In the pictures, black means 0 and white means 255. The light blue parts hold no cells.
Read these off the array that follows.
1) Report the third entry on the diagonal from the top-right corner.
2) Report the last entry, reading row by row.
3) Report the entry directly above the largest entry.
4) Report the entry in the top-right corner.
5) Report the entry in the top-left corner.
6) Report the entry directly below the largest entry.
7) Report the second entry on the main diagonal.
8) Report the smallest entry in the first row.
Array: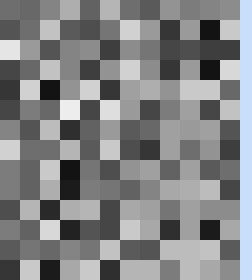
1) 78
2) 140
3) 147
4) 140
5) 110
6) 47
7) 110
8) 90

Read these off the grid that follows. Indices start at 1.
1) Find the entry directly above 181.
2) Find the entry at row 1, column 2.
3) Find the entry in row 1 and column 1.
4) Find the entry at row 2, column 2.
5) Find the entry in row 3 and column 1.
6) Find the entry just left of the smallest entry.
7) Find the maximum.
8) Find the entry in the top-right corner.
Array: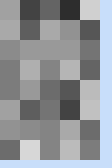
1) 153
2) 67
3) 161
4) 94
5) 139
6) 100
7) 215
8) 208

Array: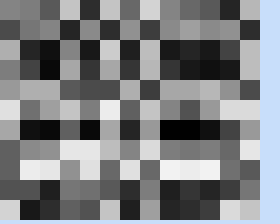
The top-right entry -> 183
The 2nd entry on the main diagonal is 118
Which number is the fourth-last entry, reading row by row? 45
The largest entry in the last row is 218
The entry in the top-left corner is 132
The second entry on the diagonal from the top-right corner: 145
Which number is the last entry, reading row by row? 196
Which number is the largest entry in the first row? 211
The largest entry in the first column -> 224
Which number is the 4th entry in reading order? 196
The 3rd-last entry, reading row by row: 61
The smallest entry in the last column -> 45
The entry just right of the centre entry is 196
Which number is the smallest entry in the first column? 75
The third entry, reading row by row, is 89
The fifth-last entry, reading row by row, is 37
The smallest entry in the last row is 24
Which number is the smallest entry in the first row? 37
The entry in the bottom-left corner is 211
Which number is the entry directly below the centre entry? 37
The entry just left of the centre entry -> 236
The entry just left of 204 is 24

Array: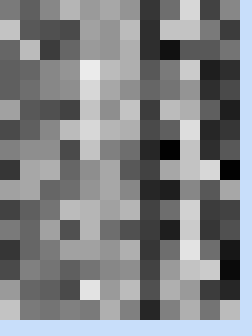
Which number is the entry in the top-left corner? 122
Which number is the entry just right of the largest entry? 187
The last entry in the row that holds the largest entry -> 46
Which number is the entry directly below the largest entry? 215
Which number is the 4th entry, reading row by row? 181
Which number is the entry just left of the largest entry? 148
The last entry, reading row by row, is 187
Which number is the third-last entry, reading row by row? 175
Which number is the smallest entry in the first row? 54
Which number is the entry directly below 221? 195
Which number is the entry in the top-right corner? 135
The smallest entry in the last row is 38
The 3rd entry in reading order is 135
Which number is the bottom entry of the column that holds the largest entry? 122
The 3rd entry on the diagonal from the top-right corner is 88
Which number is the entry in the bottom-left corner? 195
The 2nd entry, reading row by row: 95
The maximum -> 235
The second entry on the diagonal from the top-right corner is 122
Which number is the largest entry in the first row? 215

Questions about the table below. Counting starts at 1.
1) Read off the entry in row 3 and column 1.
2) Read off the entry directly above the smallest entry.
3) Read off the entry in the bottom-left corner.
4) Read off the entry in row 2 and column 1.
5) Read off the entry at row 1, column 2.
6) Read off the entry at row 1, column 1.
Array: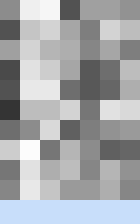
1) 160
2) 82
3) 134
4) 82
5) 239
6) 140

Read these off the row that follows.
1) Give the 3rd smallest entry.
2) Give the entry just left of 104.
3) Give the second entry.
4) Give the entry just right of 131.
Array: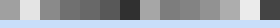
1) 88
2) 112
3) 228
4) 146
